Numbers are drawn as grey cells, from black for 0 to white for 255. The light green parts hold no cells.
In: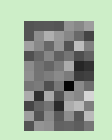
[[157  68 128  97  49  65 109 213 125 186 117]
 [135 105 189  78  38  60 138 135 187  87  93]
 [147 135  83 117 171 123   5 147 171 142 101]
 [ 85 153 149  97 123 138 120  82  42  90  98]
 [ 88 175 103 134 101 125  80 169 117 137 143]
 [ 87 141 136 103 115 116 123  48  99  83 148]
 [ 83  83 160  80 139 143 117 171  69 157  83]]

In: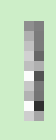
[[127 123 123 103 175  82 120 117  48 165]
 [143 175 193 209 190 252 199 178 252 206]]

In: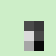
[[ 55  73  10]
 [ 75 218 166]]

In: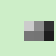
[[ 49  28]
 [142 116]
 [204 118]]

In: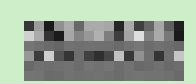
[[ 32  26 104 197 109 106]
 [ 96 120 109 111 106 112]
 [167 169 113  53 113 114]
 [102 129 108 110 108 114]
 [ 63 222 119 145 105 116]
 [169 163 114  56 114 114]
 [ 37  62 106 193 109 108]
 [166 126 111  71 117 111]
 [171 176 112  47 113 114]
 [170 151 113  64 116 113]
 [104 132 111 109 108 112]
 [171 166 114  53 114 114]
 [144  27 101  83 112 108]
 [ 26  52 106 206 110 107]
 [156 171 112  60 112 115]
 [ 55 208 117 152 105 116]]

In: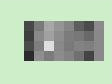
[[139 137 137 137]
 [ 76 105 127  68]
 [ 94 119 131 112]
 [133 124 122 131]
 [149 141 137 140]
 [167 161 223 124]
 [122 137 127 142]
 [ 72  62  75  43]]
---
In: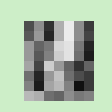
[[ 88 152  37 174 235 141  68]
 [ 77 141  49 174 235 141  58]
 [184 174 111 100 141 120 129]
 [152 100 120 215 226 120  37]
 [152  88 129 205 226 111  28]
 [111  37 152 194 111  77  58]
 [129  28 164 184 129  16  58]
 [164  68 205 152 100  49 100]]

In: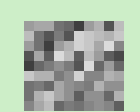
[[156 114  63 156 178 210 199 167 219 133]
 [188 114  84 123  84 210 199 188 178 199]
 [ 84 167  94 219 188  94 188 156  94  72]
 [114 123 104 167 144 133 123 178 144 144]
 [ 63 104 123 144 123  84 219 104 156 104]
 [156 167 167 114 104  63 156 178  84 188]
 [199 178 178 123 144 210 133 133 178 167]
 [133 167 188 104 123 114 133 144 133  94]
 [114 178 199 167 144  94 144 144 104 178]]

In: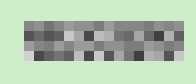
[[ 85 106  85  97 199 166  73 188 176 116 106 166 106  64 176  97]
 [209  73  97 116  97 188  73 199  85 166 116  64 176 166  85 199]
 [134 144 116 134 155 144 144 125 155 134 134 134 125 144 134 144]
 [155 134 125 155 134 155 155 125 144 144 125 125 155 144 125 134]]

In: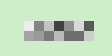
[[163 153 121 185 111 111 206]
 [237 132 195  66 144 216  88]]

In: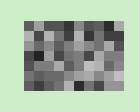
[[ 94 160  83  83  54 136  83  94  45 169]
 [ 94  63  94 114 178  45 114  72 148 148]
 [114  94 105 105 136 160 169 136 160 190]
 [ 83 125 125 169  94 125 190 178 105 136]
 [148 105 136  94 125 160 136 114 169  83]
 [ 72  35 160  72 114 125  72 169 125 125]
 [178  72 178 114  63 178  54 114  63  63]]

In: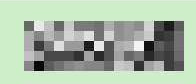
[[192 163  71  71  71  50 163  41  83 163 104 122  41  71  60 104]
 [134   8  93 113 134 143 134 134 104 201 192  50 163 183  60  83]
 [173  60 122 223 154 154  29 232  83 173 183 243  18  93  71 113]
 [173 134 183 154 211 192 223 113 211 143 154 173 201  50  60 113]
 [104 232 192 104 201 122 122 113 173 143 154 143 211  71  29  93]]

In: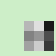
[[183 223  25]
 [161 204  57]
 [130 149  78]]

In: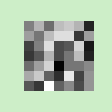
[[169 201  97  46 231  66 148]
 [128 180 109 189 201 180  34]
 [ 55  87 180  75 118 189  34]
 [158 118 189 222 222  55 158]
 [109 158 211   4 118 118 137]
 [ 66 128 222  75  87 211  24]
 [ 87  55 254  97 137  75 148]]

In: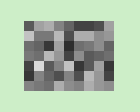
[[111 100  55 161  46 111 120 141 100]
 [ 67 217  90 131 194  55  90 161  55]
 [ 55 131 100  79 131  79 184 151  67]
 [131 120 111 173 141 131 173 151 141]
 [194 120 120 184  79 173 173 141 151]
 [ 90 161 173 131 100  67  67  79 161]
 [120 111 184 151  67 141  90 100 111]]
